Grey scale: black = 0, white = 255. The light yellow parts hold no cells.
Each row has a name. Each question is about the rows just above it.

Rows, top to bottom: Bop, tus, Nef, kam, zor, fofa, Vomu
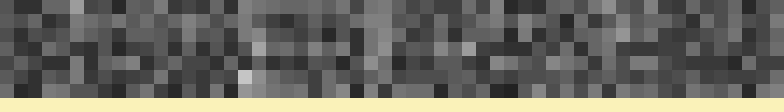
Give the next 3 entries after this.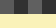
[84 49 84]
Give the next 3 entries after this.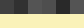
[142 109  41]
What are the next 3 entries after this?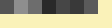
[90 64 49]
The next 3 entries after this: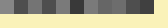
[116 102  90]
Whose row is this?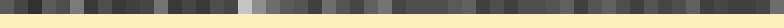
fofa

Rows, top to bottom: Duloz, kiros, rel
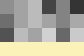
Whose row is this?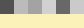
rel
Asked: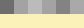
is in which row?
kiros
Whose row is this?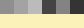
Duloz
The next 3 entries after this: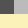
[163 209 104]

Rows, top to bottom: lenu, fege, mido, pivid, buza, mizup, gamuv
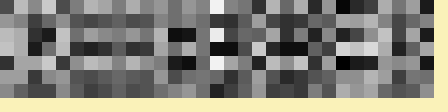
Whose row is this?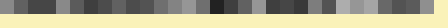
gamuv
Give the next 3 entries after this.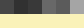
[158 180 131]
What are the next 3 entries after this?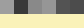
[ 91 104  91]
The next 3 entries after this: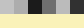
[34 49 91]
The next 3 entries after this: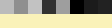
[150 137 150]
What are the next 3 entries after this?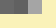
[ 49 125  34]
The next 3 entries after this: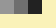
[ 63  97 150]

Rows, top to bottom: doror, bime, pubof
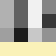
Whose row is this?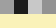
pubof
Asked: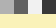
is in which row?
bime

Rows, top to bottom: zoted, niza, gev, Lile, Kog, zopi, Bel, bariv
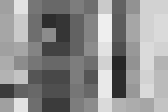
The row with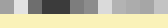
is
bariv
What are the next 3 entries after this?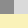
[179 172 166]
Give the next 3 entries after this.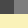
[ 85 233  45]
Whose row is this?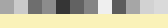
gev
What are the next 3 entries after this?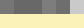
[ 98 146 210]

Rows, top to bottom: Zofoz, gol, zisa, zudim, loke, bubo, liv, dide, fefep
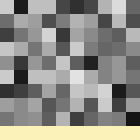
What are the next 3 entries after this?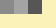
[117 179  86]
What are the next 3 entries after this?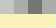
[ 86 203 124]
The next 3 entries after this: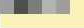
[ 70 185  78]
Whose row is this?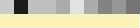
bubo
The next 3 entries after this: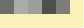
[179 158  70]
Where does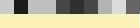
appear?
Zofoz

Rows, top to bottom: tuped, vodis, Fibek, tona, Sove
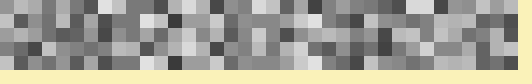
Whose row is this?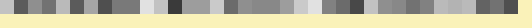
vodis
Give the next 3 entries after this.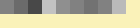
[179  85 143]
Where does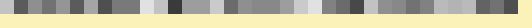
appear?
Sove

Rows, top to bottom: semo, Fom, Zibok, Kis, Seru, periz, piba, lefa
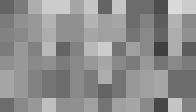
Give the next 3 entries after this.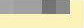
[100 173 144]
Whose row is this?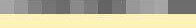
piba
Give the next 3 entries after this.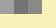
[100 173 144]
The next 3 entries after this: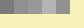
[144 179 160]

